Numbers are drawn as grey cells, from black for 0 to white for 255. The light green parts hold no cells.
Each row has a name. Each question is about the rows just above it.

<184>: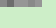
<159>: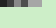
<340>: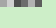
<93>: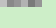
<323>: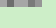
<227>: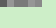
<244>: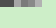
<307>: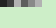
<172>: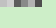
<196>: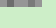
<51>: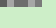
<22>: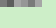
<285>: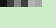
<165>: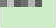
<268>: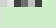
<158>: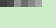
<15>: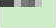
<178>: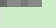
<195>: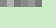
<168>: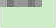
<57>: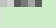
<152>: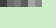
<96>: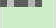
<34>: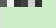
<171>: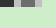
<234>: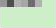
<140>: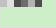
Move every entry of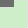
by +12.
[121 121]
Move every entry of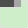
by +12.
[ 90  90 178]
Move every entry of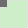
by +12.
[121]
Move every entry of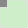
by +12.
[149]

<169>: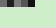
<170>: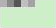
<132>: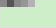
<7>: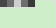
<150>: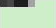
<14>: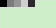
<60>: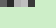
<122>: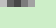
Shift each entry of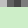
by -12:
[179  86  59 112]
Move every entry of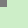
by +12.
[136]
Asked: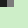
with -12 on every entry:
[ 18 112]
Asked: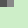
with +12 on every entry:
[ 97 149]
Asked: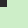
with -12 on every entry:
[30]

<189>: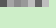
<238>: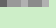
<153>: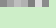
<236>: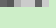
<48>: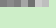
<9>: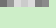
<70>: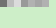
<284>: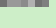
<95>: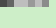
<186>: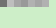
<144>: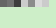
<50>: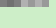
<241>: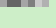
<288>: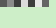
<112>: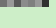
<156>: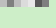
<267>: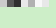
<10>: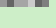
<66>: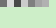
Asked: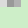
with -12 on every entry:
[207 141 165]
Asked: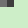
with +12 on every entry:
[125  73]
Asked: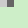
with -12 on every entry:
[191  89]

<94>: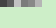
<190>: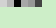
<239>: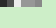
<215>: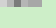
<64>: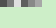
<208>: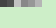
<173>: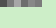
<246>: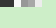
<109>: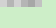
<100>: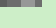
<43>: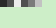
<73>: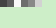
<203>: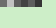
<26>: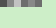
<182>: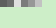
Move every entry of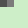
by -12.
[ 68 111]
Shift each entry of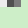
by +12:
[248  92 135]
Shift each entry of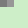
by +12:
[135 163]
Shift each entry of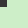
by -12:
[41]

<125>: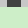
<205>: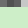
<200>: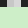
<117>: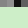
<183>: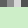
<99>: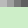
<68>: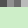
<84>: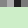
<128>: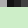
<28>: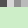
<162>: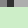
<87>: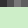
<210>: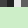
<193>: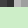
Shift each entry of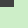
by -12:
[53 53]
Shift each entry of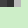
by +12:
[ 77  61 198]
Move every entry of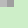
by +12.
[198 171]
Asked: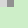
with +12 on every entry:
[227 157]

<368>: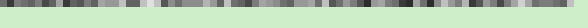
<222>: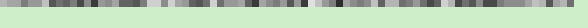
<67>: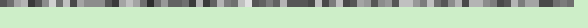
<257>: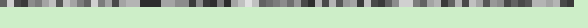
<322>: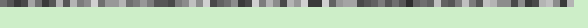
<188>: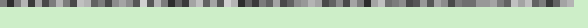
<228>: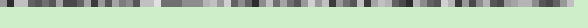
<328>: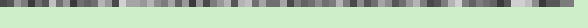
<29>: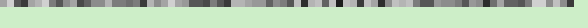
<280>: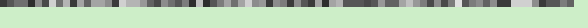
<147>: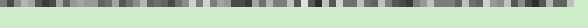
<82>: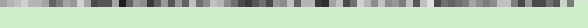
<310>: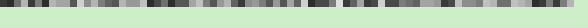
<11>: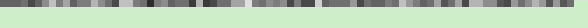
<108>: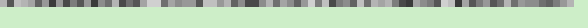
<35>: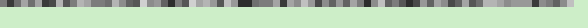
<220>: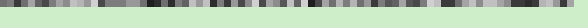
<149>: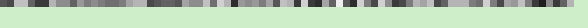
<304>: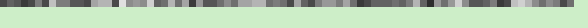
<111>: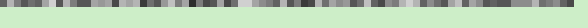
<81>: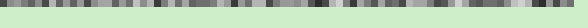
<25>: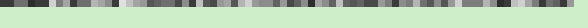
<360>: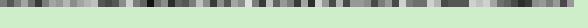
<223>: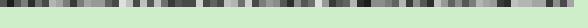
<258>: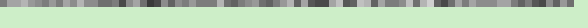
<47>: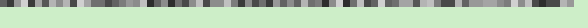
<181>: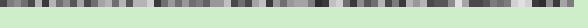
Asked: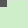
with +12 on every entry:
[98]
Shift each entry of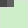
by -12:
[61 86]
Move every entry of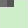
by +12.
[123  98]
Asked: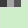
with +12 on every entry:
[ 70 176  98]
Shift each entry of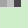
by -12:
[152 180  61]

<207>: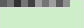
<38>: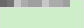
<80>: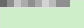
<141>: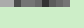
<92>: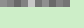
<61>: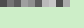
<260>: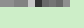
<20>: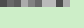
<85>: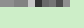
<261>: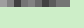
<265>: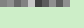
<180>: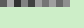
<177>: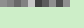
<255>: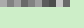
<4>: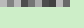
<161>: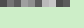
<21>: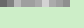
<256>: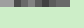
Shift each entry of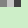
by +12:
[142 211  77]
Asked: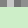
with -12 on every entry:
[118 187 105 131]
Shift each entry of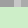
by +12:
[171 171 211 183]
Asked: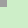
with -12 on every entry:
[147]
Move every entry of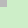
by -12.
[174]

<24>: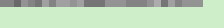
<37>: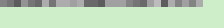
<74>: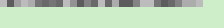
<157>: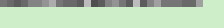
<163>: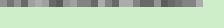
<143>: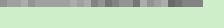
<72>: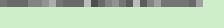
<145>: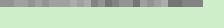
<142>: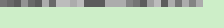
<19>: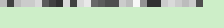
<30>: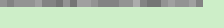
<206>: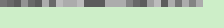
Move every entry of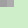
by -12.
[148 160]
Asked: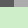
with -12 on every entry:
[ 80  80 160 160]

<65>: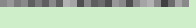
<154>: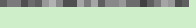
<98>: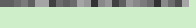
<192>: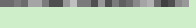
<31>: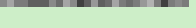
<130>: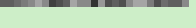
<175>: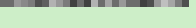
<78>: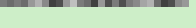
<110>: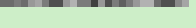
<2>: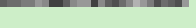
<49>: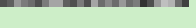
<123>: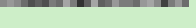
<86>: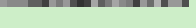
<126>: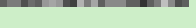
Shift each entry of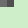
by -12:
[96 67]
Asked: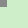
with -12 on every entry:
[125]

